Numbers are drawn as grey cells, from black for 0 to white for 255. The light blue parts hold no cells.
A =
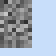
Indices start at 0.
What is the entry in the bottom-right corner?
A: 141
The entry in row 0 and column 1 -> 48
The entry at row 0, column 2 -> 168
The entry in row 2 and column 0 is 104
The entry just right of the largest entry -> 63
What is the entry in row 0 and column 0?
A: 90
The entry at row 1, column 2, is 104
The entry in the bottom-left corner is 104
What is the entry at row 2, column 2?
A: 155
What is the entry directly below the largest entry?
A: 129
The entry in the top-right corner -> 129
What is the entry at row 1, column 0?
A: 90
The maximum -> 198
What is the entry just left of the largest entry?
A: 168

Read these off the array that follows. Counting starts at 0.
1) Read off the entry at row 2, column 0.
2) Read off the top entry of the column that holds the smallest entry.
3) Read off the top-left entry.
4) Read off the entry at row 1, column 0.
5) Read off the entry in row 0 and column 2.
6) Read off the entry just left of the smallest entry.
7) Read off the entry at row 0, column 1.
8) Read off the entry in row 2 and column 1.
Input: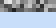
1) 155
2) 155
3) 88
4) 127
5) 229
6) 74
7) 213
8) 127

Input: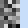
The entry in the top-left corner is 117
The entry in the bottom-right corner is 11
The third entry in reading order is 220
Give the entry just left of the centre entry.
117
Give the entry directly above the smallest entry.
182
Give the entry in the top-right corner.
144
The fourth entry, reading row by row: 61

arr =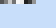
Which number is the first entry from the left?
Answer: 86
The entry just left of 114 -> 204
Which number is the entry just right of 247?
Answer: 235

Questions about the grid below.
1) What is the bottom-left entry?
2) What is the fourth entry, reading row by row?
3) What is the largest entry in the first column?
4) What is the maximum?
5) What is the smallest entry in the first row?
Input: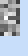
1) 61
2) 160
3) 199
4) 252
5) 61

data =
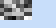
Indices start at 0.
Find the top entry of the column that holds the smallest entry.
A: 129
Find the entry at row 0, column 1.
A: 209
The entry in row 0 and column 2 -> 209
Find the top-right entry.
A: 50
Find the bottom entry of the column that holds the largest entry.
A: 254
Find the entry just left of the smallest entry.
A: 37
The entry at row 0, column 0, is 116
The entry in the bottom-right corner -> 238
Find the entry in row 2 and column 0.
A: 141
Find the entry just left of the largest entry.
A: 88
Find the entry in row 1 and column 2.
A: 168
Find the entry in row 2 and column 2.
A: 50

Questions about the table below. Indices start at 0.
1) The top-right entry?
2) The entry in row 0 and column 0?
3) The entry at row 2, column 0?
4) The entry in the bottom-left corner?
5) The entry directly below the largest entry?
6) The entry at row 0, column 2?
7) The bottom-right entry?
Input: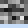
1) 104
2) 91
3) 59
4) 104
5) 146
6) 146
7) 91

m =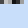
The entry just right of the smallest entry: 47
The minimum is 18
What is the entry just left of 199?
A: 73

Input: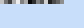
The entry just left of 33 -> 209
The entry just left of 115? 196

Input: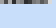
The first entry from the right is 218
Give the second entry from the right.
118
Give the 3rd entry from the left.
175
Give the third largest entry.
160

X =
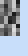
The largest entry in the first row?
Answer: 202
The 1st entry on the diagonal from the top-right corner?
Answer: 29
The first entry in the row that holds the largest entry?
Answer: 101
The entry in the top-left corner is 186
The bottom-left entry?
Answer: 116
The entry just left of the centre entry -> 173
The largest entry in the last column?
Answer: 173
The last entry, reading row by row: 86
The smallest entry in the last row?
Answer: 59
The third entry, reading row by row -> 131
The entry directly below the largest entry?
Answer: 202
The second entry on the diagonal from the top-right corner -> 202
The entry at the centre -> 44
